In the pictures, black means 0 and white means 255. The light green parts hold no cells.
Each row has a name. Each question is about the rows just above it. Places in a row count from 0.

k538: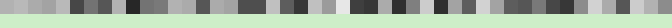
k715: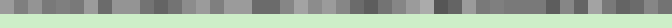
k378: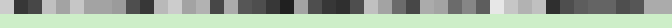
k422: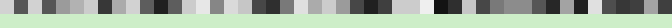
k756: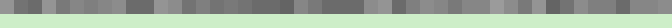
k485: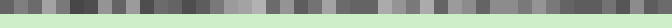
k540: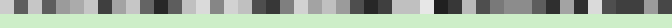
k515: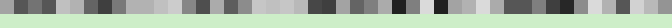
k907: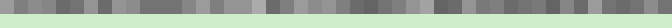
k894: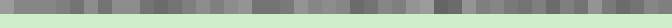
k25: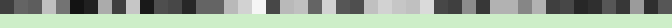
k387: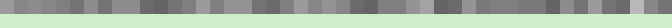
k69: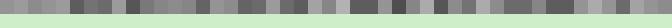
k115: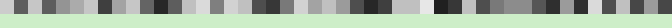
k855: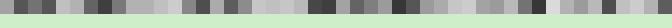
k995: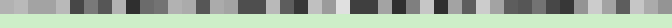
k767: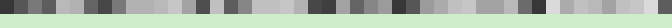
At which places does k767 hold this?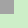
13 24 34 35 43
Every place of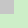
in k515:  18 20
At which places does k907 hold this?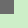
4 7 19 25 32 36 41 44
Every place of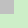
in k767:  15 18 19 32 41 44
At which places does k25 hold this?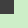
0 8 32 39
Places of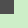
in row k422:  43
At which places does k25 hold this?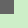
1 14 15 22

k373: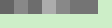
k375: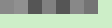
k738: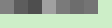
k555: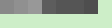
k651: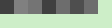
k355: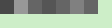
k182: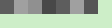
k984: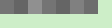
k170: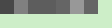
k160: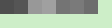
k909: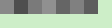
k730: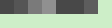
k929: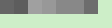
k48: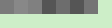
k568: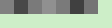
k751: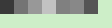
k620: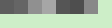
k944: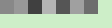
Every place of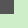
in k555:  4 5
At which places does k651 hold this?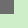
4 6
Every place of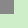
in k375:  0 5

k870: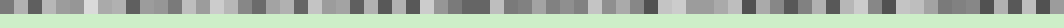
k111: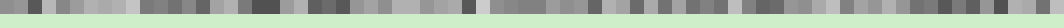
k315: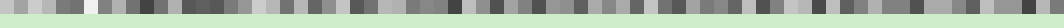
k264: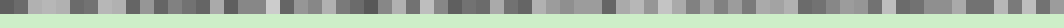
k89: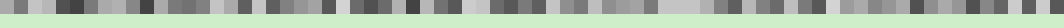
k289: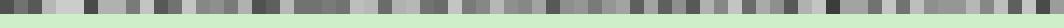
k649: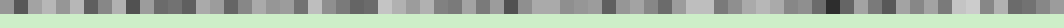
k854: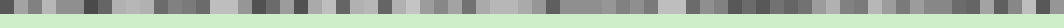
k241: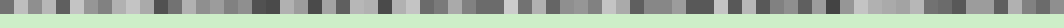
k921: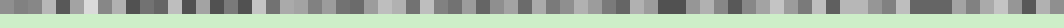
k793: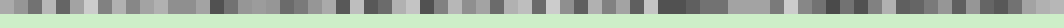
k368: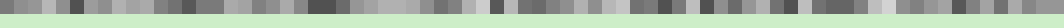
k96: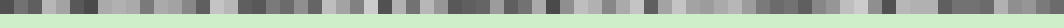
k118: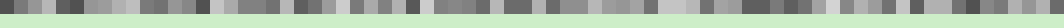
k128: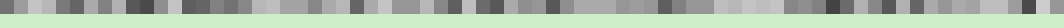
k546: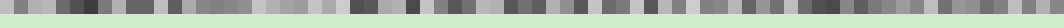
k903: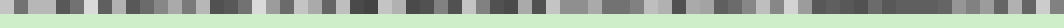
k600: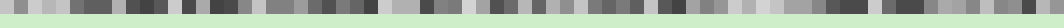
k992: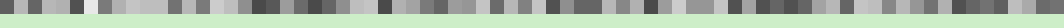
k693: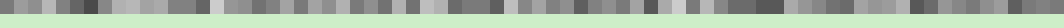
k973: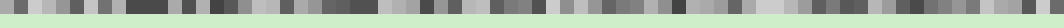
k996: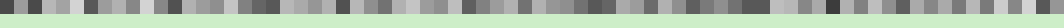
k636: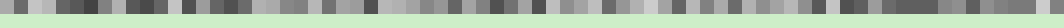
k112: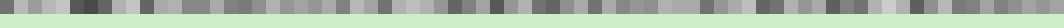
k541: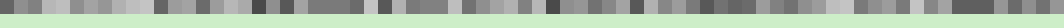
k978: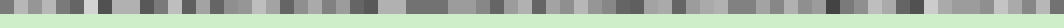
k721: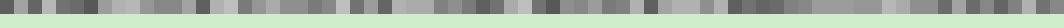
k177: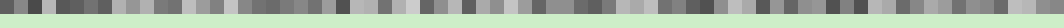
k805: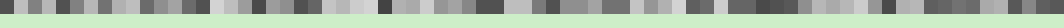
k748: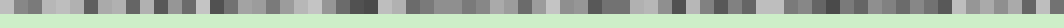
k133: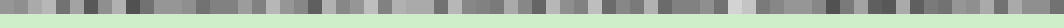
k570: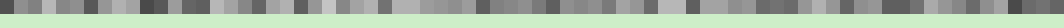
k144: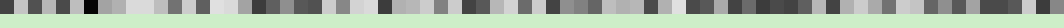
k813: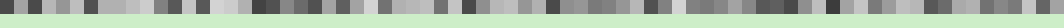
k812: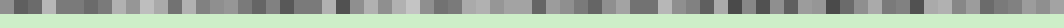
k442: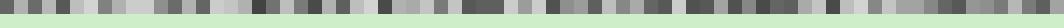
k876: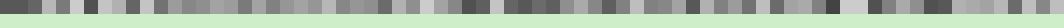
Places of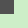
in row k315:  35 38 54 65
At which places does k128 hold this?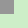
28 29 38 44 46 49 50 67 75
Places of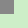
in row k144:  24 75

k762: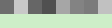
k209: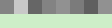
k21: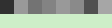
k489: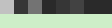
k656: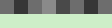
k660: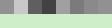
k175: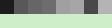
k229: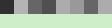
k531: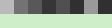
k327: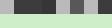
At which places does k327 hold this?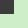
1 2 7
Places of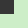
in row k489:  1 4
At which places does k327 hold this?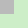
0 4 6
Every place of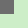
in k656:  0 2 5 7

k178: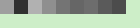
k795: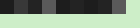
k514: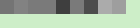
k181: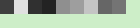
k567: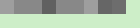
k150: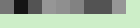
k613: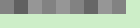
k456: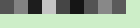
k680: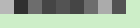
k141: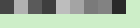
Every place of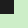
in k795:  0 4 6
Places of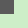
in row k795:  3 8
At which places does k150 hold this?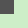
2 6 7
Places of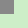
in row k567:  1 2 4 5
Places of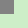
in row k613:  0 3 5 8
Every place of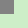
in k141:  7

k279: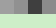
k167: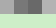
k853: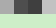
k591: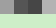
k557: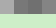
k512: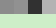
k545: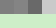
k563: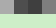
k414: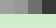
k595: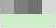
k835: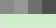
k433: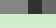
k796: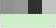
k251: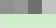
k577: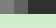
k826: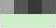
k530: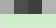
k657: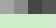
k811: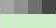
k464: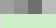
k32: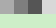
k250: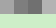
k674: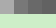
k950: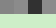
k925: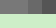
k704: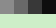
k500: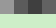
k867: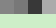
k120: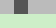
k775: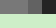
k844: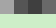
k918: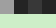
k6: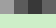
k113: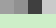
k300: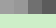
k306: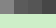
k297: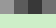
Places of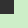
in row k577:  2 3
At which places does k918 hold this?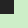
1 3
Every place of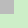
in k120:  0 2 3

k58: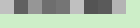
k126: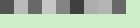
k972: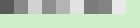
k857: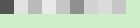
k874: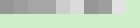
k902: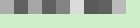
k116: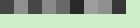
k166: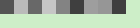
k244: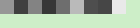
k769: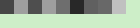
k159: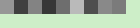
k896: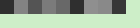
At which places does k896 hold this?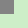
1
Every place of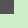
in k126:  0
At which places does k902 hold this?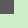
6
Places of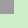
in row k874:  1 7

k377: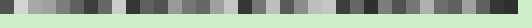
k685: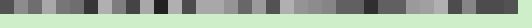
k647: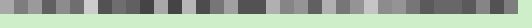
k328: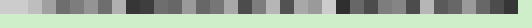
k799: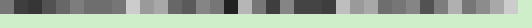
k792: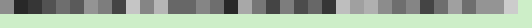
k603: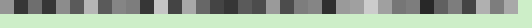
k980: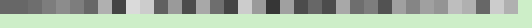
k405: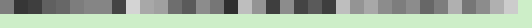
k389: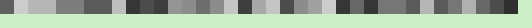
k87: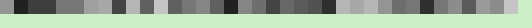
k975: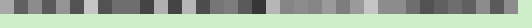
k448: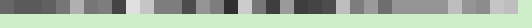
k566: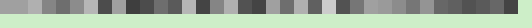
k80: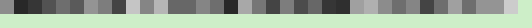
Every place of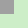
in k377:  3 15 33
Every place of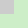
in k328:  0 1 23
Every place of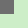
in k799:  6 7 27

